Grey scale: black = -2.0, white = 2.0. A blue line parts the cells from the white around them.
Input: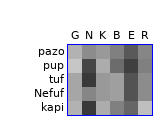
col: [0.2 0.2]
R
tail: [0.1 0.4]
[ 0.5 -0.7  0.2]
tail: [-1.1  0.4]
[ 0.5 -0.7  0.2]
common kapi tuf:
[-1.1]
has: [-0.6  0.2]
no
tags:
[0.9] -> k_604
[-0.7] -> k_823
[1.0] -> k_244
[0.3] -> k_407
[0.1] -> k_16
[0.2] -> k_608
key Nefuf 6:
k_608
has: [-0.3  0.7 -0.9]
no

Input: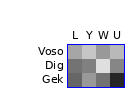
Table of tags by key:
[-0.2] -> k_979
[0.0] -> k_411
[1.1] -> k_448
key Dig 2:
k_411
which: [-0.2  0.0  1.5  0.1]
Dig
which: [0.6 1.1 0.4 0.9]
Voso
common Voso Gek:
[0.4]
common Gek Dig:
[-0.2]

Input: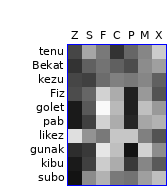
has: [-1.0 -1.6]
no
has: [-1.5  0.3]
no
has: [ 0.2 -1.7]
no
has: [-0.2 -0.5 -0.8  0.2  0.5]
yes
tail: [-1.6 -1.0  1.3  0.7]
[-1.4  0.6  0.8]
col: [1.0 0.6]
M
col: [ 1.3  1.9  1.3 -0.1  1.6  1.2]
F

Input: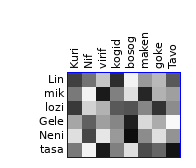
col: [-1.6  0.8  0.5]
virif
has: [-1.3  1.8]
yes

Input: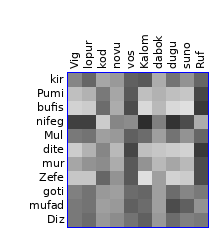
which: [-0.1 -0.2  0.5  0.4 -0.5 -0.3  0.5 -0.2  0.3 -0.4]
Mul
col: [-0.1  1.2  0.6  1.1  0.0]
Vig
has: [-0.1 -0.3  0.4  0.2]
yes

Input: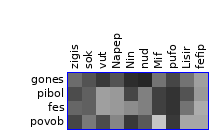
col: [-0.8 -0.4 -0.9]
zigis
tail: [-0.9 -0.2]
[0.5]
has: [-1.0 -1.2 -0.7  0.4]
yes
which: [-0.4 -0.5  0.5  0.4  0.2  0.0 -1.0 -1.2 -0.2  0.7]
fes

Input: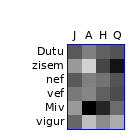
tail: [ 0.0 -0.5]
[-0.7]
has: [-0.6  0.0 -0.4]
no

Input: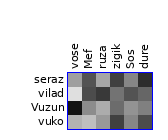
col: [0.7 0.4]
ruza
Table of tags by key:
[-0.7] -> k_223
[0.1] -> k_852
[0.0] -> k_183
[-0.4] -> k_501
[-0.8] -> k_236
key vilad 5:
k_223
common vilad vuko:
[-0.8]

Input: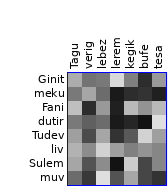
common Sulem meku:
[0.6]
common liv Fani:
[0.3]
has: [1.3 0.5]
yes
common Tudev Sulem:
[0.6]
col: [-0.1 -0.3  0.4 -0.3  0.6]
lebez
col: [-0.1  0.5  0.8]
Tagu
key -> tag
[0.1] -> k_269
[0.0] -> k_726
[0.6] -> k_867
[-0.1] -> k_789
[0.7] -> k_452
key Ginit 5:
k_726

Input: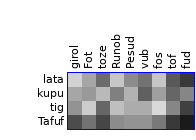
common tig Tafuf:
[0.3]
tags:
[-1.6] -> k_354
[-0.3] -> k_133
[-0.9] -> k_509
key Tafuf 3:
k_509
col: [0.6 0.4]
Fot

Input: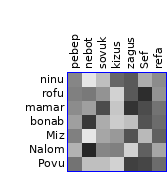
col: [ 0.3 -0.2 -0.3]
refa
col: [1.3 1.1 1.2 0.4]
kizus
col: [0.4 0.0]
kizus
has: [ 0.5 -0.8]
yes
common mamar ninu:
[0.2]

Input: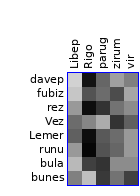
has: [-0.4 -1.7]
no
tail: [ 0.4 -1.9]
[-0.7 -0.4  0.4]
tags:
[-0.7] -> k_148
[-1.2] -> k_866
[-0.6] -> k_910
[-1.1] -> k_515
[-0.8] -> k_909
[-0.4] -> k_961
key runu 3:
k_148
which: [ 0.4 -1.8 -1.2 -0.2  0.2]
rez
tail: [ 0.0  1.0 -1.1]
[-0.2 -1.0]

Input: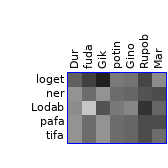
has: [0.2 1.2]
no
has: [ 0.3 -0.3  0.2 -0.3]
no
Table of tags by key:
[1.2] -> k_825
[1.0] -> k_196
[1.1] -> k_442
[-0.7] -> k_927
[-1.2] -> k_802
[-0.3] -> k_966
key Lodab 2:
k_442

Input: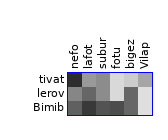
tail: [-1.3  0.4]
[0.2 1.4 1.2 0.6]
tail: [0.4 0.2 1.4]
[1.2 0.6]
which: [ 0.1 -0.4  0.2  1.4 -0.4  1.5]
lerov
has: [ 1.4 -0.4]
yes
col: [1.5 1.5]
Vilap
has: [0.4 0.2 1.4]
yes

